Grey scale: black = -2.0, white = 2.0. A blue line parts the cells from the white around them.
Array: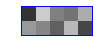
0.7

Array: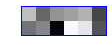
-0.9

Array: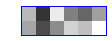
0.5

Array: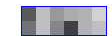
1.3

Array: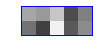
0.0

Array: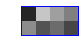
0.0

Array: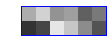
-0.1
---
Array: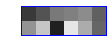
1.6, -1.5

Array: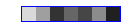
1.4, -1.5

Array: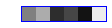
1.7, -1.7

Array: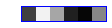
1.8, -1.9

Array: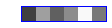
1.9, -1.0

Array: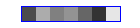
1.6, -1.2

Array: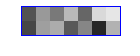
1.6, -1.4

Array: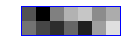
1.5, -2.0
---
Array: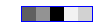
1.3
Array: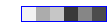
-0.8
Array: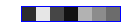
-0.3
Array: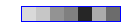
-0.3
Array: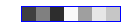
1.1
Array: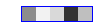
1.0
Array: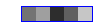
1.1
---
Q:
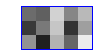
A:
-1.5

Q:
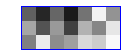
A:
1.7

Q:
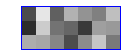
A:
0.6

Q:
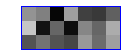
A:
-0.2

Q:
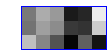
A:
0.1

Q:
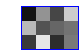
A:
1.6

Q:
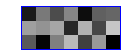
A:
-1.9
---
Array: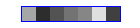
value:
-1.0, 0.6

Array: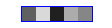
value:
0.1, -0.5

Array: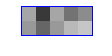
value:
0.2, 0.4

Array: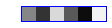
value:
1.8, 0.1

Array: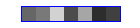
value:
-1.0, -0.4

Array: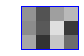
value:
0.9, 0.6

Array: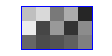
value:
-1.4, -0.4

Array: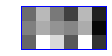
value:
-1.5, -0.4

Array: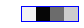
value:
1.2, 1.8
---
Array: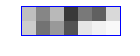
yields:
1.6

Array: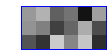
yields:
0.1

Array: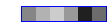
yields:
0.4

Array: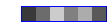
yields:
0.0

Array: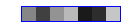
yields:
-1.6

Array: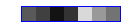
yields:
1.4
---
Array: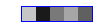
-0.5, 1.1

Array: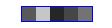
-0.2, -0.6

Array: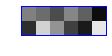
-1.8, -1.3

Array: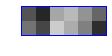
-0.4, -0.2

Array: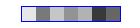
-0.4, 1.6

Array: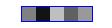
0.4, 0.0

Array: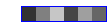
-0.4, -1.2

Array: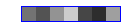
0.5, -0.2

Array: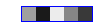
-1.1, 0.5

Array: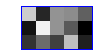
-0.5, -1.2
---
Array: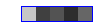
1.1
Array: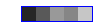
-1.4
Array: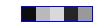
-1.8
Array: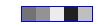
-0.2
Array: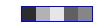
-1.3
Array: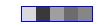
1.4
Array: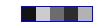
-1.7
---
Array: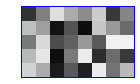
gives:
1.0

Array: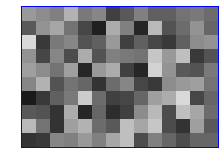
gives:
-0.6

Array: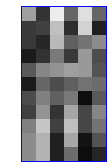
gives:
-1.1

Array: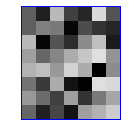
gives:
-0.5

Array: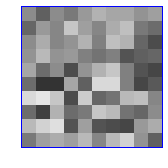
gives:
-0.4

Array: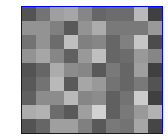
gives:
0.3

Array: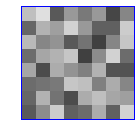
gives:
-0.4
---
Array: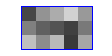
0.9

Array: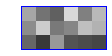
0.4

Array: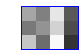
1.9

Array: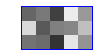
-1.2

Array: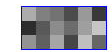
0.6

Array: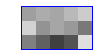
-1.0

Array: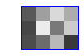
0.9

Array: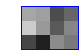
0.2

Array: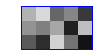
1.3
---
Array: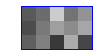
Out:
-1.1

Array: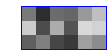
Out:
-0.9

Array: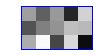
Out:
-0.9

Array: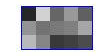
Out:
-1.1

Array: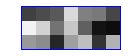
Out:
-1.4

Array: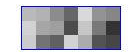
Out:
-0.5

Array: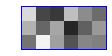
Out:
0.5

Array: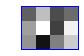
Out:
0.0
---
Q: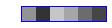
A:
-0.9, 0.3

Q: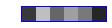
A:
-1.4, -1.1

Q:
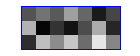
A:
-0.9, -1.3

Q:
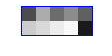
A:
-0.5, 1.2

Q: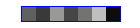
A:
-1.8, -0.5

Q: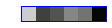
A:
-1.9, 1.2

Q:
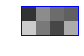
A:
-0.5, 1.2
